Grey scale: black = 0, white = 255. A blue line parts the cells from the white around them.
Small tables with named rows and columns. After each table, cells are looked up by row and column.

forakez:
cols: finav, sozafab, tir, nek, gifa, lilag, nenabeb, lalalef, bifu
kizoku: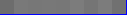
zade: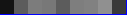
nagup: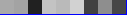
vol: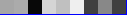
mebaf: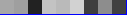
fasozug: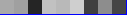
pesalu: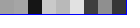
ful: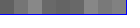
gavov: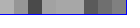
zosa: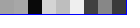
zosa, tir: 9
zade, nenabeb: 129
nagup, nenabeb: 65
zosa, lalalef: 135
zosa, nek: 212
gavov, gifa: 167
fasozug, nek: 193
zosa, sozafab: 167
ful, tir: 136
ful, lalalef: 121
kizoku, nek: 120
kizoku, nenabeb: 117
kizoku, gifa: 119
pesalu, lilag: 226
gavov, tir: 74
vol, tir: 8
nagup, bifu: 70
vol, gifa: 192
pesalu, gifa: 185
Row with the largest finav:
gavov

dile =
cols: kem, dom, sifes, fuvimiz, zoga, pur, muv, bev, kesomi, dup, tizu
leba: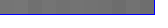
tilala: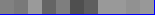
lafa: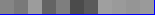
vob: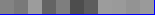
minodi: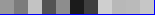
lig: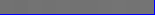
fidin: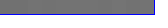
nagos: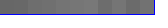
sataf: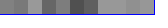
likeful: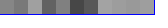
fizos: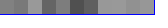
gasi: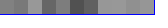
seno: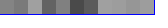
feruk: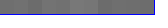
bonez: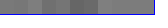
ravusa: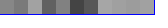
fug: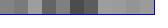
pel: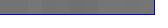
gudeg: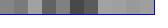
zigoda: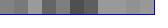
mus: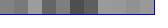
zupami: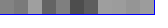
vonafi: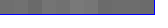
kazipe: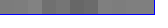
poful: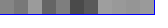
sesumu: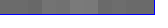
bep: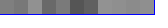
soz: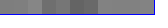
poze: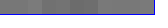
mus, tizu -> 153
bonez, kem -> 121
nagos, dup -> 107
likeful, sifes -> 160
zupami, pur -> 77
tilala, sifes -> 154
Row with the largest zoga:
minodi

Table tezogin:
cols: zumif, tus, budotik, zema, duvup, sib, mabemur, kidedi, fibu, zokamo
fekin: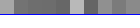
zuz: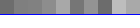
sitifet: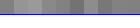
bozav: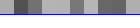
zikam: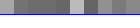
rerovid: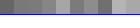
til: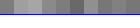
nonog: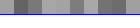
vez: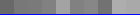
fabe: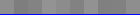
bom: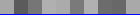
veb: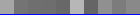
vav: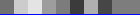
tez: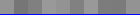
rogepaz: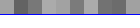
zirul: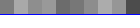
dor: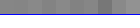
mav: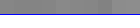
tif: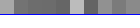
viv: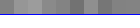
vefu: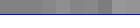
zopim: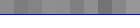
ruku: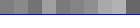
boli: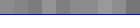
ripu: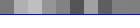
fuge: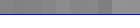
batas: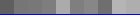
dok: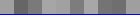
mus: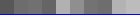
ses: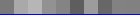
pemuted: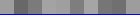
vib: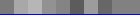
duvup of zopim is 142
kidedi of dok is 116
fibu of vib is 129
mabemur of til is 144
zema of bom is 176
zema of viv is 138
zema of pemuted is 163
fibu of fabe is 129
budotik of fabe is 131
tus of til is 159
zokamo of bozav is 175
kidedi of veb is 144
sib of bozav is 120
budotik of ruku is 115
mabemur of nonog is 168
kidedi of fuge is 127
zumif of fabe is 142
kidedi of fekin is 144
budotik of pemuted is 123
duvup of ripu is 130
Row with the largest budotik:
vav

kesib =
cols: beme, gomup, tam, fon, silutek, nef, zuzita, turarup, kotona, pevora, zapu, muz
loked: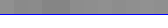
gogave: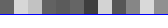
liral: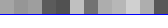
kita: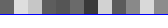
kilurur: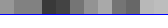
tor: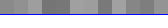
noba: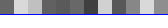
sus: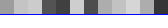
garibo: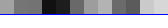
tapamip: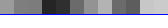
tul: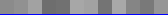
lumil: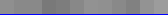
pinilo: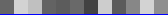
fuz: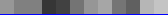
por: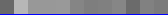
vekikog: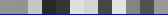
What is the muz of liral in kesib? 88
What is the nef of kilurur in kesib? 117
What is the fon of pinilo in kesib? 99
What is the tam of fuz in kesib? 128
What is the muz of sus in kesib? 53
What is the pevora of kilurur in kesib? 103
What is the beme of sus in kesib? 157

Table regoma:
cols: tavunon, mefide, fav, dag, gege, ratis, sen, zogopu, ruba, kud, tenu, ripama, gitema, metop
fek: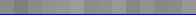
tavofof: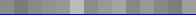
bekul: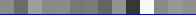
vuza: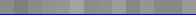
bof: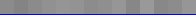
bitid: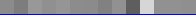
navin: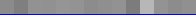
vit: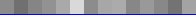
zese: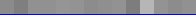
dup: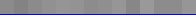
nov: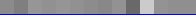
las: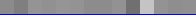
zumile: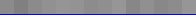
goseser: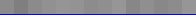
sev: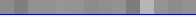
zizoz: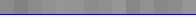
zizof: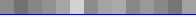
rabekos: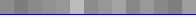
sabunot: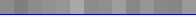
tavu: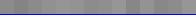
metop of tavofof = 158
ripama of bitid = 145
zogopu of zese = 143
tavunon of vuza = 139
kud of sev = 125
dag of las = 145
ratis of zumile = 147
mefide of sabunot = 127
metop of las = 144
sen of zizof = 140
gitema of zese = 140
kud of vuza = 135
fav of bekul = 158
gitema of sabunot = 134
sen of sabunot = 140
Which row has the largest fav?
bekul

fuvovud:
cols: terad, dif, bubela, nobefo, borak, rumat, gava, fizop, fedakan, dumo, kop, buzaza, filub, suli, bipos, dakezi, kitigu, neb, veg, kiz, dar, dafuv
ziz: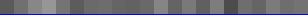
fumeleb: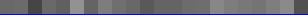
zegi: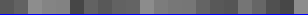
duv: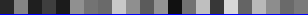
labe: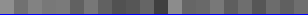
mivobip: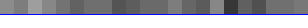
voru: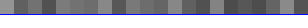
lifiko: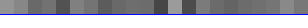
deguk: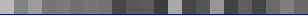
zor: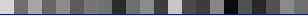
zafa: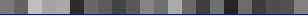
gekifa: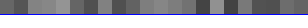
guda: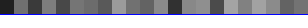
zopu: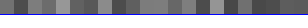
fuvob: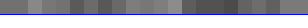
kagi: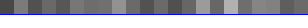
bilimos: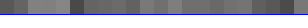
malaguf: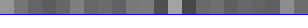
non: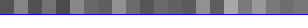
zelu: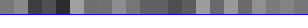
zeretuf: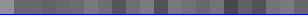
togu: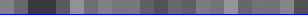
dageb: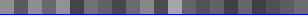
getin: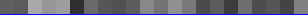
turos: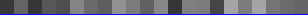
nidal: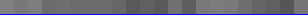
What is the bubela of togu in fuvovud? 57
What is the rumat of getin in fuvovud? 47
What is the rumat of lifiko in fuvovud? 128
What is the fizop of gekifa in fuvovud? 129
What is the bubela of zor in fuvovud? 166
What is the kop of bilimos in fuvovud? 121
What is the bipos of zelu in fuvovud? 157
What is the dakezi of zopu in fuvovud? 149
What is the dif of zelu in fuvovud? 138

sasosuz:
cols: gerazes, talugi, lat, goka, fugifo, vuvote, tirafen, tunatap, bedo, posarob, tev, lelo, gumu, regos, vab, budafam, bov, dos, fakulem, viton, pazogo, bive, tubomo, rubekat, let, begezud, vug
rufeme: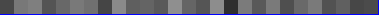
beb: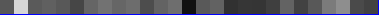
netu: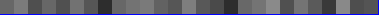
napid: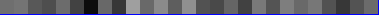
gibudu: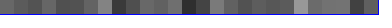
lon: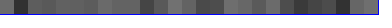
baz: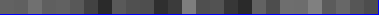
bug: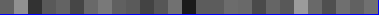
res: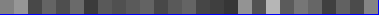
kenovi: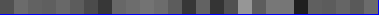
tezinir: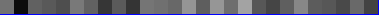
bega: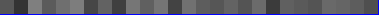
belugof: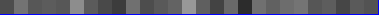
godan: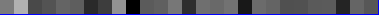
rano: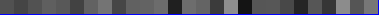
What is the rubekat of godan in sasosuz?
91
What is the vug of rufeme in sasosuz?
75
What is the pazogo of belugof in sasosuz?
109
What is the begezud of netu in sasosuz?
78
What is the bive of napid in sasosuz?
105
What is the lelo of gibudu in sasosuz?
97
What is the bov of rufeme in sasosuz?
47
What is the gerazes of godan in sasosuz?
123
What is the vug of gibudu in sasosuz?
95
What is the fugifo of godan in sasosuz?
100

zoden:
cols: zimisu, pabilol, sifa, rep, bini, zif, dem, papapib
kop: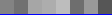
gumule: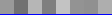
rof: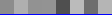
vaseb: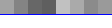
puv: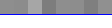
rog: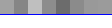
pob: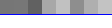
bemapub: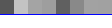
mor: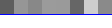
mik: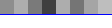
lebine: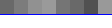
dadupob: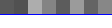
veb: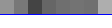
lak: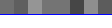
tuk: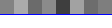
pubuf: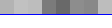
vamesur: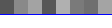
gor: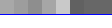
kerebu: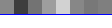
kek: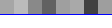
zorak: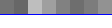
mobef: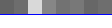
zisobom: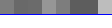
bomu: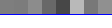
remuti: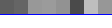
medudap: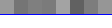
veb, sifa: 68
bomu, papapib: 144
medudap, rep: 123
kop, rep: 173
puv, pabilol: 140
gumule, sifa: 182
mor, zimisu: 94
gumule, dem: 144
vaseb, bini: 193
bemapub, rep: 158
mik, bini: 173
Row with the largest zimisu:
pubuf

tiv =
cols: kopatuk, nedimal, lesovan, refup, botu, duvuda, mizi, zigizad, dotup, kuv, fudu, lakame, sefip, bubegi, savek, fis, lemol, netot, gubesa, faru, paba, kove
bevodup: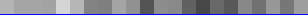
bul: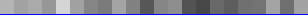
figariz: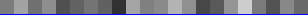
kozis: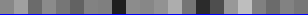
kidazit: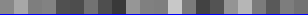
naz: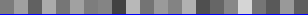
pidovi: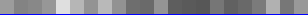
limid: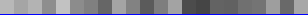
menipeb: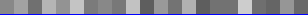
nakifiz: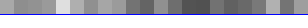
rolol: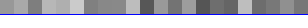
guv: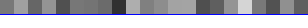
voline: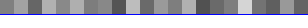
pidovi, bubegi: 90
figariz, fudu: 128
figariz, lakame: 138
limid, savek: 69
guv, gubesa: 121
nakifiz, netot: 105
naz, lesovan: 97
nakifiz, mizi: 144

